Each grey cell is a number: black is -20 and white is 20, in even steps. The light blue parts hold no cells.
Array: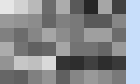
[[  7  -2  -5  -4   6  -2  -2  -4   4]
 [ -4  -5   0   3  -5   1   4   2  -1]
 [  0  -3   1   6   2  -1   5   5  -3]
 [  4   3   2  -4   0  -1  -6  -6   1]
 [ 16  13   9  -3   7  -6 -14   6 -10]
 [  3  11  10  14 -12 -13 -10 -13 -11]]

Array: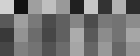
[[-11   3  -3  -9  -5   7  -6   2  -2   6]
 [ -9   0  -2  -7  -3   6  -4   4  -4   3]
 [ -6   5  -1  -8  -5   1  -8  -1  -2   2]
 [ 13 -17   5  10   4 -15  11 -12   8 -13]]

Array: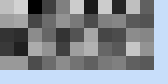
[[ 10  13 -20 -10   0  12 -16  12 -14  10  -5]
 [  5   6  -9  -3   3  -1  -8   0   1  -6  -7]
 [  4   4  -8  -3   2  -2  -5  -1   0  -5  -6]
 [-12 -13   2  -4 -12  -7   6  -9  -8   2   1]
 [-11 -15   7   3 -10   5   8  -4  -6  11   3]]

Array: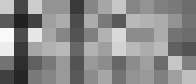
[[ -6 -15 -10   5   7  -8   7  -1  -6   9   8   7   3  -2]
 [ -2 -13  -5  -1   4  -7   4   2  -4   2   5  -3  11   0]
 [-10 -14  -1   1   4  -6   2   6  -2   3   4   0   5  10]
 [ 17 -11   6   8   9  -4   8   5  13   9   7   9  -5  -7]
 [ 12  -9  12   3   3 -11   1   6  11   1   3   0  -1  -3]
 [ 19  -8  16   6   1  -7   0   8  14   2   2   7  -2  -3]]

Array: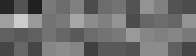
[[-14  -7 -15  -1  -3   0  -8  -3  -2  -7   3   0  -7  -8]
 [ -9  -4  -9   1   2   1 -10  -6  -6  -7   2   2  -5  -9]
 [ -5  -6  -5  -2  -4  -6  -3  -2  -1   4   1   0   1  -1]
 [  5  12   4  -2  -1   6   2   0   3  -8  -4  -3  -4   3]]

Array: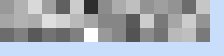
[[ -3   0  -6  -2  -4   0  20   4   1  -7   2  -2   9  10  -1]
 [  6   8   7  15  13   9   6   1   1  -6  12  -1   6  12   3]
 [  4   8  14   5  -5  12 -13   2   7  10   3   5   3  -3  11]]
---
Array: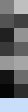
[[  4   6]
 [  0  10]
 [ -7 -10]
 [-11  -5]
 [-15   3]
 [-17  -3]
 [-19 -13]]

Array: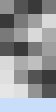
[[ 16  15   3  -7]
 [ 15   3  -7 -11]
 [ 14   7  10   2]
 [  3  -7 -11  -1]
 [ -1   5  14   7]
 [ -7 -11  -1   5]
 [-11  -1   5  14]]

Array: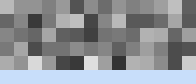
[[  9   3   3   0   4  -7   2  -3   3   0   2   5  10  -5]
 [  7   3  14   4  -9 -11  15   5 -12   8   7   2  -8  12]
 [  1  -2  -4   6  -5  -6 -10  -2  -1  -3   8   7  -4   5]
 [ -1   6  -8  -2  -2   2  -1   1  -5   0   5   0  -8  -7]
 [ -4   1 -11  -1   8  10  -9   1   9  -6  -6  -3   6  -6]]

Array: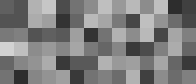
[[ 13  10   2   4   1   6  -1  -4   1 -11  -8   0   7  -4]
 [ -1   0  -7  -5  -6   5 -12  -2   8   2   9  -9   6   0]
 [ -2 -13   1   3   5 -11  -2   0  -3   8 -10   2  -3   0]
 [ -4   1   3   7 -11  -6  -6   8   4   5  -2   6  -4 -11]
 [ -5  -7   8  11  -8  -2   2  10   4   9   2  10 -13 -10]
 [ -7  -7   7   5 -12  -4   9   6  -1  -9  10   3  -3  -9]]

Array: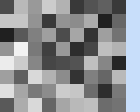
[[ 17  12   1  -9  -8  -7  10   1 -14]
 [ 15   6  -1   2  12  11  -3 -13  -1]
 [ 11  11   3 -11   3   2   7 -15  -4]
 [  5  -5  14   8   2 -12   0  -4   9]
 [  3  18  -1 -10   4 -13  -9  10   8]
 [ -6   7  14  -4   6   9  10  -3  -2]
 [ -8   9   4  12   8 -11  -7  -5 -11]
 [-15  -6   0   5  -8   6 -12   5  -2]]

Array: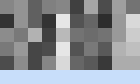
[[  2  -1   8 -10   9  -2  -3  -2   4  12]
 [  1   3  -5   0   1 -10   6  -8   5  -2]
 [ -1   4  -9  -8  16  -7  -1  -6   8  10]
 [ -8   2  -9   1  14  -4  -6 -11   7   7]
 [-12   3  -5 -12  16  -7  -4 -13   4  14]]

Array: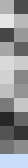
[[ 16   9]
 [ 14  12]
 [ 13   1]
 [ 10   3]
 [  8  -8]
 [  6  -5]
 [ -1  11]
 [ -2   2]
 [ -7 -12]
 [ -9   4]
 [-14  -4]]

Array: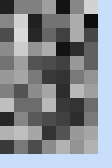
[[ 10  -3  -3   9 -11 -12  -3]
 [  8  10   6 -12  -7   4   6]
 [  4   6  -1 -11 -12  -1   3]
 [  2  12   3   7 -17 -13  -5]
 [  1  13 -15  -2  -2   7 -18]
 [  0  -7   2   6 -13   9   5]
 [ -2   5  -7  -8 -10   4  -5]
 [ -8  14 -14  -4 -10   7  -9]
 [-11  -1  -8   2   8   3   8]
 [-14   1  -6  -8 -10 -13  -1]
 [-15   0   0   5 -17   1  13]]
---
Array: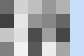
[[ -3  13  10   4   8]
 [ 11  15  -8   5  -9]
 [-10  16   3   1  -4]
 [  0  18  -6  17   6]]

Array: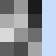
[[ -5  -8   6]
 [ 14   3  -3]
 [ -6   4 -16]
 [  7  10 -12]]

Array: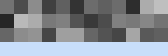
[[ -2  -8   2 -10  -5 -12  -3  -5  -3 -13   7  10]
 [ -4   2   3  -9   5   5  -4  -7  -9   6  -6  -5]
 [-14   9   7  -1   0  -7 -11  -8   0  -1   1  -2]]

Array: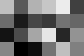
[[  1 -20 -18  -2  10   0]
 [ -3 -16  -9 -11  -2  -4]
 [-17  -8   6  16 -14   3]
 [ 10  -6   8  11  17 -10]]

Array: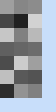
[[ -9 -15  13]
 [ 10  -6  -7]
 [ -5  -4  -3]
 [ 11   0   9]
 [  5   1   2]
 [-13   3   0]
 [ -8  12   5]]

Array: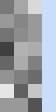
[[ 16  -5  11]
 [  3   0  -3]
 [  4   1   4]
 [ -2   2   4]
 [  4   4  -7]
 [ -1   6  14]
 [ -4   7   0]
 [-10   8   7]]

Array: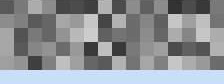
[[  6  -7  -1  -4   3   9  12  -5  -2  -3   2  -4   7   1  11   7]
 [  6  -6   1   3  -3   4 -11  10 -11  -1   3   5  -8  -5  -7   8]
 [ -6  -1   7   2  -9  -8 -10   8  -8   2  -5   2 -12  -8 -11  -1]
 [  2   0  -6  -4   6   4  11  -9   8  -3   1  -5  11   5  10  -2]
 [  5   3 -10   0  10   5  -4  -6   8  -2   6   0  11   7   4  -3]]
